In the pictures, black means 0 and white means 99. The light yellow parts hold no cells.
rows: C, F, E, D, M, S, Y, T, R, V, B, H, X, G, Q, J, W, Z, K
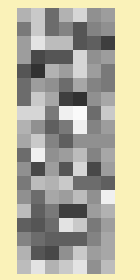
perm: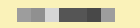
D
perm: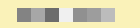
B

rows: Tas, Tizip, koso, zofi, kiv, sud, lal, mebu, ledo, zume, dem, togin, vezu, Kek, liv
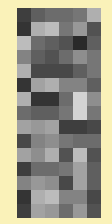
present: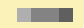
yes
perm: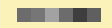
togin
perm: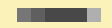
kiv

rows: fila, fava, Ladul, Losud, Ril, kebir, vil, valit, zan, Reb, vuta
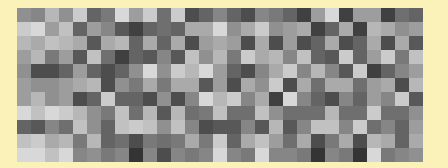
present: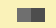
yes
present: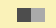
yes
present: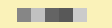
yes
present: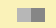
yes
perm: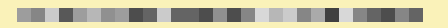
vil
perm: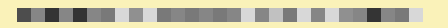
vuta
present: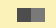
yes

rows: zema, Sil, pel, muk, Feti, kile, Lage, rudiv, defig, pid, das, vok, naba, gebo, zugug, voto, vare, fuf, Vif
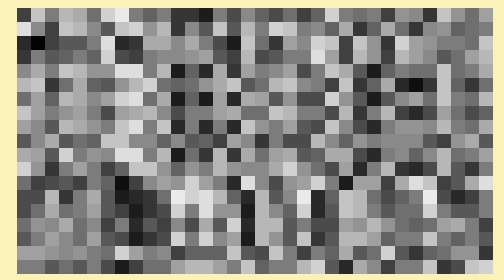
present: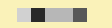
yes
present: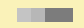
yes
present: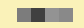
yes

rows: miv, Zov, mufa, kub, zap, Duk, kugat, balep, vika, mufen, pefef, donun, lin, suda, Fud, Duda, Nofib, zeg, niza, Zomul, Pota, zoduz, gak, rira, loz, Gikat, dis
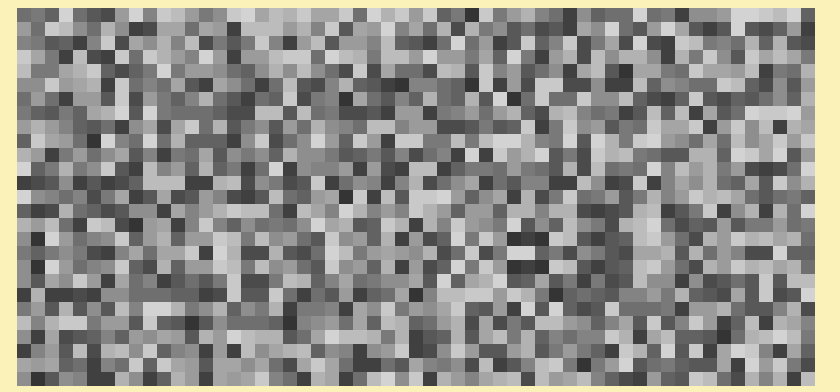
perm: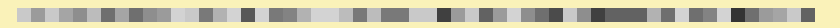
mufen
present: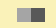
yes
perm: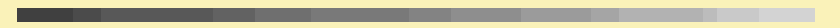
zoduz

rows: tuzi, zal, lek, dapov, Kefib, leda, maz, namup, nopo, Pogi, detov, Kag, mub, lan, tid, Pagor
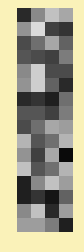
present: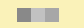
yes
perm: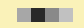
tuzi
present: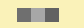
yes

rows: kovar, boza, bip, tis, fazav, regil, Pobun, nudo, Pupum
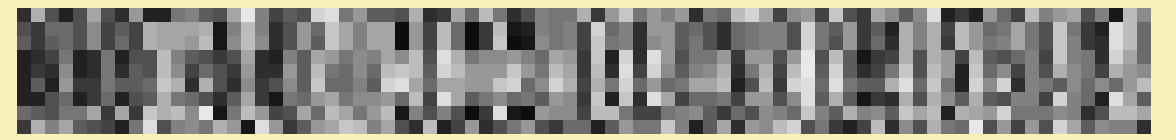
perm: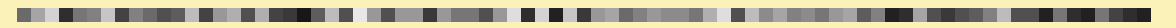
tis
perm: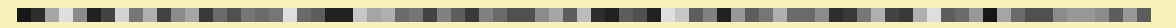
Pobun
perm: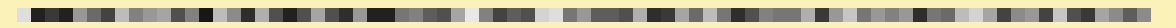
kovar
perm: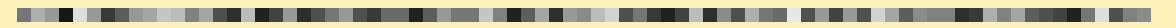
Pupum
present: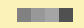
yes

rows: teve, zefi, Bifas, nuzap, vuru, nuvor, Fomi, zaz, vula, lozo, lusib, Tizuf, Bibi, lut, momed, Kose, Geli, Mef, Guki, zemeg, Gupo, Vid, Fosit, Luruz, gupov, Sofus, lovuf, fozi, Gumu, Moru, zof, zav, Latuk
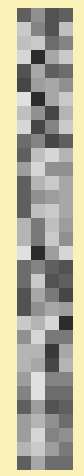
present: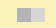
yes
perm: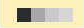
nuzap
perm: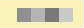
Geli
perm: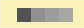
Vid
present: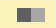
yes

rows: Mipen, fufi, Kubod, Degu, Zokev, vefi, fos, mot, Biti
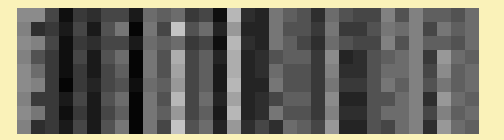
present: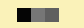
yes
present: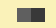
yes
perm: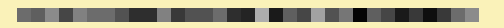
Zokev

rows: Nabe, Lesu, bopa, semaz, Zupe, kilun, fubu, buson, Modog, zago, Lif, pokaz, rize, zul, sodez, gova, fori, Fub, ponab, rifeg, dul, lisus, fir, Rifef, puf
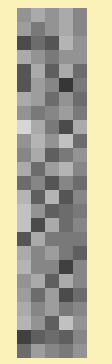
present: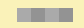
no
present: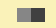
yes
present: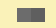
yes

